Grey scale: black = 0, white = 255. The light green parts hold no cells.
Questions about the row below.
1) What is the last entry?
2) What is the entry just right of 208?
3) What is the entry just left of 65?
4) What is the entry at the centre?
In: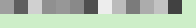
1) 65
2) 144
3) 194
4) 79

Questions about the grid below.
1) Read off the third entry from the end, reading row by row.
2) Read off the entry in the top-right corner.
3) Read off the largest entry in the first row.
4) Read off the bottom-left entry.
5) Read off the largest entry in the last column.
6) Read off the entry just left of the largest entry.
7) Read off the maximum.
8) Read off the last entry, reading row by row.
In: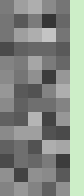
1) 131
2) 117
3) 174
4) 131
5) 174
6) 174
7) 196
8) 144

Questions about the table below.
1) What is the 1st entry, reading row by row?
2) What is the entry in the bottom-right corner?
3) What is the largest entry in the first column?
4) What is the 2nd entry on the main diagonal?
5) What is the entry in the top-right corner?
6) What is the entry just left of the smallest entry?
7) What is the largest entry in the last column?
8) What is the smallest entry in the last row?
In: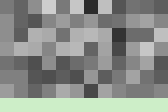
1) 121
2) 134
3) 156
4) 100
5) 93
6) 198
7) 191
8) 72

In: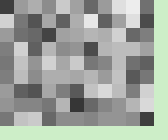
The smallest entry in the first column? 62
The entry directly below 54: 140
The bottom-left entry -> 119
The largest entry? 237
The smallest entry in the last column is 62
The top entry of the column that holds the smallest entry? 161
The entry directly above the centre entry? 148
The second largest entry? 231
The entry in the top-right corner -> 112
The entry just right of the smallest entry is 104
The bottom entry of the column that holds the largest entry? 140
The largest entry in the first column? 209
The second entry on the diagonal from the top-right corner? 223
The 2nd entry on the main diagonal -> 119
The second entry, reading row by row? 155
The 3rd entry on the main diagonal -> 104
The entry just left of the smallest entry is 181
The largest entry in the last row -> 202
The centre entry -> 202
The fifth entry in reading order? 202
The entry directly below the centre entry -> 167
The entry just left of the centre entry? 167
